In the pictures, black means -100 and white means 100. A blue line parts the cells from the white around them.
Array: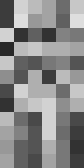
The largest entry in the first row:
65
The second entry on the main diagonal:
74
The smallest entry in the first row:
-53
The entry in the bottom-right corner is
-53
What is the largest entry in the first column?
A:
65
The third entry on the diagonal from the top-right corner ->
-61
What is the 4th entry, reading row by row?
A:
28
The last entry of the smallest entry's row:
28
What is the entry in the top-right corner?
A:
56
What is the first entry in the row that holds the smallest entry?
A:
-69
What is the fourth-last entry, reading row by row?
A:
-43
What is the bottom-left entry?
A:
28
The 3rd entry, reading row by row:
47
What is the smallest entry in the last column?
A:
-61
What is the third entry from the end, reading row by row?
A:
28
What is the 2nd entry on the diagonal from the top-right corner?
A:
-25

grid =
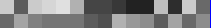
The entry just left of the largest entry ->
68
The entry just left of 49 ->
-73
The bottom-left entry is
-18
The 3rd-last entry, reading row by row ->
29
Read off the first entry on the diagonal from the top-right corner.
-18
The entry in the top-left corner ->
59
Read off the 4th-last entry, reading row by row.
-28

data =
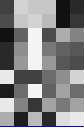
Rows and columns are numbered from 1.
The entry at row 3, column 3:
91
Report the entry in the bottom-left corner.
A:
36
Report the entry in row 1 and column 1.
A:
-49
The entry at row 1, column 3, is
55
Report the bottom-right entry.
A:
83
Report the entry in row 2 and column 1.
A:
-40

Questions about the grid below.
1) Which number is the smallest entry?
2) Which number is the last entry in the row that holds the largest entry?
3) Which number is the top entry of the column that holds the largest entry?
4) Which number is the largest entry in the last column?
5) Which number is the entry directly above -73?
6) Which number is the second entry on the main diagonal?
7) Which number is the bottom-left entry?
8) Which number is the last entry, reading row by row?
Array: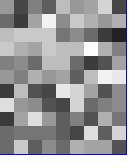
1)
-73
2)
0
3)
28
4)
82
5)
38
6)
-54
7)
-16
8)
-36
